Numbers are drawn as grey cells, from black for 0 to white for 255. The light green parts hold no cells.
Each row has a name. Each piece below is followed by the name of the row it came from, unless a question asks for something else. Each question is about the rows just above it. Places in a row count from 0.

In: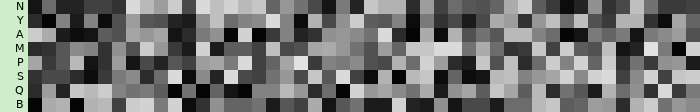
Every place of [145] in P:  45
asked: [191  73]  M

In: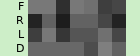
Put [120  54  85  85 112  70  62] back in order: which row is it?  L
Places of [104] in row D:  0 1 2 3
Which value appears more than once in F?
[120]
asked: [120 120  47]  F
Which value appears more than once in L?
[85]
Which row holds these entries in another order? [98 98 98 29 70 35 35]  R
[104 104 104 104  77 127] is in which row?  D

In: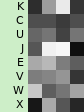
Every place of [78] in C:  0 1 3
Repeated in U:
[117]
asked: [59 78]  C
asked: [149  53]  V

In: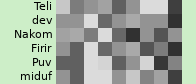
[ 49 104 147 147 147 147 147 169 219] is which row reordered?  dev
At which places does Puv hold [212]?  3 6
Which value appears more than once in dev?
[147]
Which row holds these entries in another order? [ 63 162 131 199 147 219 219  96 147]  miduf
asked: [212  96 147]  Puv

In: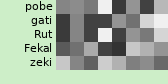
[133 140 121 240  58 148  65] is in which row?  pobe
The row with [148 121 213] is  Rut
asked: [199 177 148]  Fekal
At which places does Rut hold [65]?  2 4
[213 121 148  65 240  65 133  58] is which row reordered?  Rut
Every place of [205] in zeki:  3

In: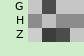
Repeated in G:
[198]
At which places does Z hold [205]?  0
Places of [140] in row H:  0 2 3
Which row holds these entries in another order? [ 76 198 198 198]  G
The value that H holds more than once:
[140]

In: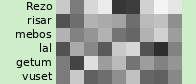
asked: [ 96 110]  vuset
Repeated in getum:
[157]
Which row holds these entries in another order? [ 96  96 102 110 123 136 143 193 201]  vuset

